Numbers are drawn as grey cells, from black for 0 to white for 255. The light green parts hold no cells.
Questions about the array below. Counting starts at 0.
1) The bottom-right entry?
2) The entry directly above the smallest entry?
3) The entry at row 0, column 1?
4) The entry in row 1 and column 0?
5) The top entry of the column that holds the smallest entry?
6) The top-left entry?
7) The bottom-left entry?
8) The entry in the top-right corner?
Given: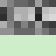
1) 88
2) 58
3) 129
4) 58
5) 160
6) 160
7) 144
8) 74

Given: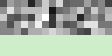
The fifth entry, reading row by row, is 38
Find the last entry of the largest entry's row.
188
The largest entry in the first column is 202
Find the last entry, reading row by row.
146
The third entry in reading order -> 134
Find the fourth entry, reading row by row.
146
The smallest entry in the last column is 67
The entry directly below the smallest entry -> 54
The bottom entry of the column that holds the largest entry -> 188
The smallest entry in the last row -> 67
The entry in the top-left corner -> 81
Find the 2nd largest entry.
241
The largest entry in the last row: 214
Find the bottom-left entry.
134
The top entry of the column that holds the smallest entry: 134
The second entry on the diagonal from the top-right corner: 134
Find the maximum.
255
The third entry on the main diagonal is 81
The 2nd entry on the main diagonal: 226
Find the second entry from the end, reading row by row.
188
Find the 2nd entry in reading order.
159
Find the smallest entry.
22

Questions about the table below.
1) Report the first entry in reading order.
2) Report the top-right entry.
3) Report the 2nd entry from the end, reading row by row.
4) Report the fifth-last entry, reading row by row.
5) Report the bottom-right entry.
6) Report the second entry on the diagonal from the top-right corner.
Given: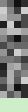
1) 133
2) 45
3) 133
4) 45
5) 45
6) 61

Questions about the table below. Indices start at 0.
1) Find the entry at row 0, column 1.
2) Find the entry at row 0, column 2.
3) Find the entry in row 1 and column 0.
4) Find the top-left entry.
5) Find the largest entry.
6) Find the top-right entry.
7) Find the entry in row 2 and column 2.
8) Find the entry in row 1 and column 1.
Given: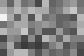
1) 100
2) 169
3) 184
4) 154
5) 242
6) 113
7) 100
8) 154

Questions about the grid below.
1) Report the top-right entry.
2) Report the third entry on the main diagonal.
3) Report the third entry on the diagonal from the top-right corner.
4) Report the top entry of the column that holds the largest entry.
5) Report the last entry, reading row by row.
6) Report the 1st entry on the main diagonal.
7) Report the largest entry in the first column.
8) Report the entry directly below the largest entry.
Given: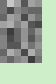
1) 147
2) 147
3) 74
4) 200
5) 116
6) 116
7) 162
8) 74

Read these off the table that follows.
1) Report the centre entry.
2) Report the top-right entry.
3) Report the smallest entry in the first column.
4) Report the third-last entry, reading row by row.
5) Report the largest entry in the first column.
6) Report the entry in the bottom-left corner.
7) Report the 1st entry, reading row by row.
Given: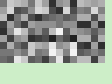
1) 188
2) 174
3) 48
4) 188
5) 188
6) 107
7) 119

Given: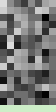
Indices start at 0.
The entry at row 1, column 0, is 204
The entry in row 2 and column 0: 83
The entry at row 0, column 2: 97
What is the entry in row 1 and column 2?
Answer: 151
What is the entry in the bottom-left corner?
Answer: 17
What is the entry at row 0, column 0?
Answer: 219
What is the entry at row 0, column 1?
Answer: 139
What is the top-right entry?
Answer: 177
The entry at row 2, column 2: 177
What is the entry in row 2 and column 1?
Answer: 59
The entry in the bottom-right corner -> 97
